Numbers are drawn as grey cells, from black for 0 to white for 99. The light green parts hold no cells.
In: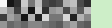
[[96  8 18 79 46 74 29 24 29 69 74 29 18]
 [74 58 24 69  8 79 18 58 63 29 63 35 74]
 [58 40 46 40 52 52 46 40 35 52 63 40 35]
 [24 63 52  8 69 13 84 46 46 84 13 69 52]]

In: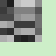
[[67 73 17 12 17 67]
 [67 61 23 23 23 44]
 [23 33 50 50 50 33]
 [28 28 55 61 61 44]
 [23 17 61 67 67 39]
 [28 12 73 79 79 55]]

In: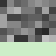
[[42 69 20 20 47 32 75 69]
 [63 26 26 32 37 37 26 42]
 [20 52 37 42 52 58 52 47]
 [32 42 47 58 52 20 15 47]
 [63 52 52 37 42 58 37 32]
 [42 63 69 47 47 32 63 26]]

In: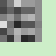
[[86 44 15 33 33 50]
 [27 39 27 39 39 55]
 [50 60 44 65 70 55]
 [44 21 65 15 21 55]
 [27 50 70 60 65 55]
 [33 50 81 60 60 55]]

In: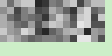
[[55 67 27 49 61 27 32 67 55 38 21 67 83 38 49]
 [67 43 32 49 43 38 21 55 78 61 32 78 83 27 78]
 [67 61 43 38 61 32 55 78 73 55 38 89 83 32 32]
 [78 61 55 83 73 27 15 38 49 67 73 67 15 61 55]
 [61 73 61 49 38 43 49 49 43 55 27 89 89 61 32]
 [73 43 67 78 78 15 21 49 43 67 78 27 55 73 73]]

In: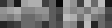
[[20 41  9 63 68 68 25 36  3 68 57 25 73 41 73  9]
 [14 20 25 41 41 36 20 36 30 57 52 20 73 14 41 30]
 [52 47 57 41 41 47 52 36 25 73 68 47 68 47 41 25]
 [57 63 68 52 52 57 57 36 30 63 52 57 47 63 57 30]]
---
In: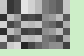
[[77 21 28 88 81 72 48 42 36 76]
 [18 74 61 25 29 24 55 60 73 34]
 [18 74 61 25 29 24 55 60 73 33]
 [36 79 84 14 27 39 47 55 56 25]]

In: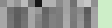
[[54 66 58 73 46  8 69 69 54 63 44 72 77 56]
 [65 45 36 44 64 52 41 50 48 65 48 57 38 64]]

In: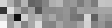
[[82 67 50 70 39 42 51 68 71 56 59 48 59 48 76 75]
 [81 57  6 81 64 70 57 65 54 57 46 44 83 37 61 57]]

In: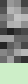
[[26 59 53 26]
 [48 57 75 72]
 [23 13 22 28]
 [14 36 46 28]
 [42 61 31 19]]

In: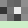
[[53 40 38 55]
 [60 41 25 54]]

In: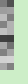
[[48 31]
 [73 49]
 [75 69]
 [65 44]
 [81 82]]

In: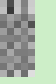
[[70 30 74 50 79]
 [50 62 55 44 60]
 [61 43 63 50 66]
 [62 42 65 50 69]
 [55 54 60 46 65]
 [68 41 76 43 86]]

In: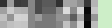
[[19 61 23 25 52 29 35 35 19 64 63 55 22 70]
 [75 57 82 81 52 60 47 47 57 57 36 66  9 58]]
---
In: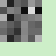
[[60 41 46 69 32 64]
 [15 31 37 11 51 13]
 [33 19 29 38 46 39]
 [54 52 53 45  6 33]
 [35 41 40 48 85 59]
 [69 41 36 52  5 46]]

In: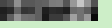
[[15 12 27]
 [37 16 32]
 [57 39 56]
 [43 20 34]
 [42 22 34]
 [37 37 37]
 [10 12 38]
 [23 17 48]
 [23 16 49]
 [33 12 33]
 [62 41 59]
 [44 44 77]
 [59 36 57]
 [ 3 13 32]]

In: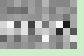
[[61 38 77 83 56 53 52]
 [56 59 82 95 59 44 55]
 [54 41 71 34 62 46 65]
 [58 61 88 88 59 42 55]
 [54 51 40 25 57 62 61]
 [62 48 75 88 56 55 53]
 [66 95 80 46 68 61 70]
 [58 56 70 75 55 49 53]
 [47 52 16 96 57 62 52]
 [66 69 76 10 46 59 52]
 [47 88 33 64 65 53 64]]

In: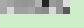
[[65 66]
 [83 63]
 [62 59]
 [62 58]
 [65 59]
 [56 69]
 [54 14]
 [84 60]
 [58 57]
 [34 85]]

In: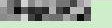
[[53 57 71]
 [57 47 45]
 [55  4 31]
 [82 34 82]
 [26 15 53]
 [11 21 68]
 [48 15 59]
 [43 68 65]
 [43 27 45]
 [65 13 46]
 [50 72 28]
 [ 5 71 62]
 [35 24 74]]

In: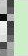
[[52 28 85 90 93  5 75 78]
 [63 67 42 28 24 71 36 26]]

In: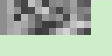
[[55 55 55 55 55]
 [65 63 63 68 68]
 [68 68 22 56 37]
 [58 65 71 26 27]
 [38 54 52 29 75]
 [23 37 35 68 62]
 [26 24 58 78 26]
 [49 23 51 44 52]
 [73 35 58 27 55]
 [81 56 28 48 50]
 [65 75 69 59 62]
 [40 81 50 49 38]
 [27 71 41 52 34]]
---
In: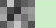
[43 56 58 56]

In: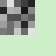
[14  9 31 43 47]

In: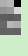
[ 1 59 36]

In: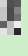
[34 29 77]

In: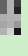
[24 69 67]

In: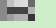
[41 26 68]
